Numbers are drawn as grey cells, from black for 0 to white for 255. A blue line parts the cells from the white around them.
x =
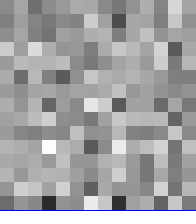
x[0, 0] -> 139
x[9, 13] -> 138
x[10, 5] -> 172
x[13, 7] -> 169
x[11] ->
[168, 165, 172, 154, 192, 150, 150, 177, 184, 154, 119, 189, 122, 161]
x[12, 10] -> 119
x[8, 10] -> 183
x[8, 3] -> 207
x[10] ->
[180, 174, 164, 253, 184, 172, 90, 139, 235, 173, 189, 210, 116, 191]
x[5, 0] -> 171
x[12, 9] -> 152
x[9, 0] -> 155
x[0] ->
[139, 165, 112, 141, 153, 170, 168, 137, 119, 146, 174, 132, 214, 164]
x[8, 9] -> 185
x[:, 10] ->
[174, 164, 193, 164, 154, 167, 161, 161, 183, 126, 189, 119, 119, 135, 174]
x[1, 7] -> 161
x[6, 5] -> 163
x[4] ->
[155, 186, 180, 180, 188, 139, 120, 142, 163, 173, 154, 205, 122, 182]
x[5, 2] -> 184
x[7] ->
[174, 149, 180, 101, 157, 137, 229, 204, 90, 162, 161, 106, 165, 120]
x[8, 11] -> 184
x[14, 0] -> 108
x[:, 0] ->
[139, 127, 142, 203, 155, 171, 155, 174, 161, 155, 180, 168, 180, 149, 108]
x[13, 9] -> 150
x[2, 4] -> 161
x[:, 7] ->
[137, 161, 179, 171, 142, 177, 171, 204, 161, 147, 139, 177, 166, 169, 198]

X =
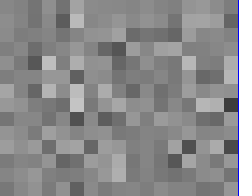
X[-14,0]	135
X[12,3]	128
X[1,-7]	146
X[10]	[157, 144, 154, 110, 158, 163, 102, 157, 151, 128, 133, 122, 162, 80, 148, 171, 74]
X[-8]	[165, 132, 102, 180, 140, 188, 131, 172, 129, 103, 137, 112, 124, 157, 137, 147, 144]
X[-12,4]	116
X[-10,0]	143
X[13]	[120, 136, 146, 123, 145, 96, 138, 123, 132, 134, 126, 139, 131, 131, 116, 119, 150]
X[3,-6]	160
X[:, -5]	[128, 116, 102, 164, 120, 121, 124, 136, 146, 137, 162, 87, 114, 131]
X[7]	[152, 146, 126, 120, 110, 196, 121, 148, 167, 141, 145, 116, 136, 119, 182, 176, 60]
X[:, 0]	[135, 141, 139, 127, 143, 126, 165, 152, 117, 148, 157, 123, 133, 120]
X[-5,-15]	123
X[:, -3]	[152, 164, 135, 129, 128, 104, 137, 182, 111, 133, 148, 139, 139, 116]
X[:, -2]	[140, 157, 138, 135, 125, 111, 147, 176, 104, 134, 171, 121, 143, 119]
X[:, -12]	[163, 186, 133, 151, 174, 96, 188, 196, 81, 132, 163, 112, 126, 96]
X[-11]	[127, 135, 109, 127, 135, 151, 132, 102, 85, 156, 135, 160, 164, 128, 129, 135, 141]
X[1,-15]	115
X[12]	[133, 141, 151, 128, 123, 126, 135, 152, 175, 122, 131, 120, 114, 122, 139, 143, 116]
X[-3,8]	171
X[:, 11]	[132, 139, 112, 160, 127, 134, 112, 116, 155, 130, 122, 118, 120, 139]
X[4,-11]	145
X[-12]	[139, 125, 128, 133, 116, 133, 146, 148, 161, 107, 117, 112, 102, 156, 135, 138, 130]

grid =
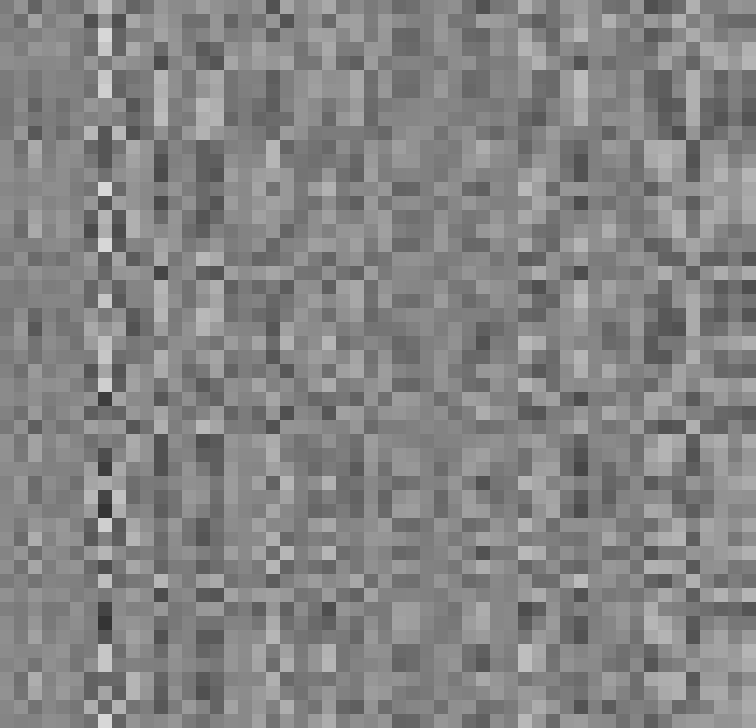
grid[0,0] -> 124
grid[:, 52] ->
[149, 106, 139, 144, 154, 129, 129, 126, 114, 139, 116, 129, 149, 149, 147, 139, 116, 134, 121, 147, 109, 124, 121, 144, 162, 131, 109, 147, 134, 101, 134, 136, 124, 139, 162, 147, 131, 144, 119, 162, 119, 126, 149, 104, 119, 131, 154, 157, 121, 136, 154, 147]
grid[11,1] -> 121
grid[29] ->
[130, 112, 154, 120, 136, 148, 94, 112, 100, 152, 139, 163, 132, 113, 132, 155, 100, 124, 102, 150, 80, 136, 130, 87, 161, 155, 122, 147, 150, 143, 132, 143, 114, 128, 173, 150, 141, 93, 86, 124, 125, 150, 130, 169, 152, 128, 163, 137, 154, 127, 131, 104, 101, 90]
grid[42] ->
[145, 131, 150, 138, 142, 126, 134, 121, 139, 157, 141, 76, 133, 138, 90, 85, 163, 142, 157, 161, 152, 116, 121, 155, 114, 99, 163, 131, 131, 132, 129, 124, 140, 143, 128, 135, 131, 154, 172, 139, 120, 83, 134, 120, 126, 117, 138, 169, 149, 94, 154, 178, 149, 181]
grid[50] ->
[135, 147, 115, 135, 127, 118, 174, 104, 179, 115, 126, 88, 124, 154, 132, 100, 163, 137, 151, 129, 174, 127, 115, 155, 102, 95, 148, 109, 128, 134, 136, 112, 143, 146, 110, 115, 123, 149, 172, 152, 125, 83, 128, 92, 122, 128, 124, 147, 105, 116, 127, 160, 154, 171]
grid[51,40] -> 153
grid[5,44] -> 126
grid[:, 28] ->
[106, 141, 103, 109, 131, 113, 109, 128, 134, 137, 159, 150, 131, 100, 141, 116, 128, 106, 144, 137, 137, 113, 134, 119, 103, 109, 134, 106, 156, 150, 125, 134, 150, 150, 106, 144, 156, 109, 144, 103, 156, 113, 131, 159, 162, 150, 106, 100, 147, 125, 128, 100]
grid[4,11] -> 76
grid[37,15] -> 115
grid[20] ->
[126, 121, 135, 125, 127, 142, 103, 138, 100, 133, 133, 182, 135, 115, 152, 175, 97, 122, 105, 124, 93, 144, 142, 96, 159, 168, 110, 147, 137, 134, 133, 145, 120, 119, 155, 146, 140, 103, 81, 118, 139, 175, 132, 162, 144, 138, 143, 104, 141, 154, 121, 90, 109, 79]
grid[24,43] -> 106
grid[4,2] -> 135
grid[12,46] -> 138
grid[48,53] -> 140
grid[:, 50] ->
[127, 151, 144, 171, 144, 131, 134, 101, 107, 94, 147, 147, 151, 161, 141, 171, 164, 147, 97, 144, 121, 137, 101, 107, 141, 127, 141, 164, 127, 131, 104, 164, 147, 124, 131, 111, 124, 167, 161, 141, 144, 131, 154, 111, 127, 147, 161, 144, 154, 167, 127, 157]
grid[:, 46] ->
[80, 153, 90, 109, 129, 100, 100, 114, 129, 129, 172, 168, 138, 95, 148, 124, 138, 95, 138, 148, 143, 104, 124, 100, 90, 90, 138, 104, 168, 163, 104, 148, 168, 158, 90, 138, 168, 109, 158, 85, 177, 100, 138, 172, 182, 168, 100, 85, 168, 138, 124, 95]
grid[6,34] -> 110
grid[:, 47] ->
[94, 137, 104, 153, 163, 94, 94, 88, 94, 104, 174, 180, 169, 126, 169, 158, 147, 104, 99, 174, 104, 99, 88, 88, 120, 88, 120, 142, 169, 137, 83, 180, 180, 163, 115, 142, 163, 142, 174, 120, 174, 88, 169, 131, 169, 180, 137, 120, 174, 169, 147, 120]
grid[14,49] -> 94
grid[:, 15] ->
[145, 150, 150, 105, 85, 170, 165, 175, 180, 150, 110, 95, 85, 120, 85, 105, 130, 150, 170, 85, 175, 165, 175, 155, 115, 165, 160, 110, 100, 155, 165, 90, 95, 95, 120, 110, 105, 115, 110, 115, 110, 170, 85, 155, 115, 90, 110, 120, 105, 100, 100, 130]
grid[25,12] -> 144
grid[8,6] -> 129
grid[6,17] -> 127
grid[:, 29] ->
[111, 129, 102, 105, 132, 111, 108, 134, 134, 146, 146, 149, 132, 102, 143, 111, 120, 105, 146, 137, 134, 108, 140, 129, 111, 105, 126, 102, 152, 143, 129, 129, 146, 152, 114, 152, 158, 105, 134, 108, 146, 111, 132, 158, 158, 146, 108, 108, 137, 117, 134, 102]
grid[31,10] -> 147
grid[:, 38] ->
[145, 95, 127, 163, 177, 108, 113, 104, 90, 131, 127, 150, 172, 159, 168, 154, 113, 127, 99, 172, 81, 108, 99, 136, 172, 118, 90, 159, 150, 86, 118, 159, 145, 159, 168, 159, 145, 150, 131, 172, 122, 108, 172, 95, 127, 154, 168, 163, 131, 150, 172, 150]
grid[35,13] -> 154
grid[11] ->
[142, 121, 162, 128, 144, 139, 120, 86, 134, 162, 147, 82, 128, 134, 95, 95, 144, 135, 138, 182, 122, 118, 112, 119, 126, 103, 154, 128, 150, 149, 129, 122, 126, 152, 160, 139, 135, 118, 150, 146, 109, 83, 128, 134, 140, 110, 168, 180, 158, 83, 147, 164, 129, 150]
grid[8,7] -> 138
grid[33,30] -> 133
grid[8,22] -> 142
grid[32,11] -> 82
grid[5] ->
[123, 133, 119, 134, 129, 129, 120, 198, 105, 115, 124, 182, 143, 119, 158, 170, 116, 129, 128, 93, 127, 144, 157, 142, 144, 168, 110, 147, 113, 111, 130, 147, 134, 107, 110, 135, 130, 149, 108, 106, 155, 187, 138, 141, 126, 149, 100, 94, 127, 176, 131, 99, 129, 110]
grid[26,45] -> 128
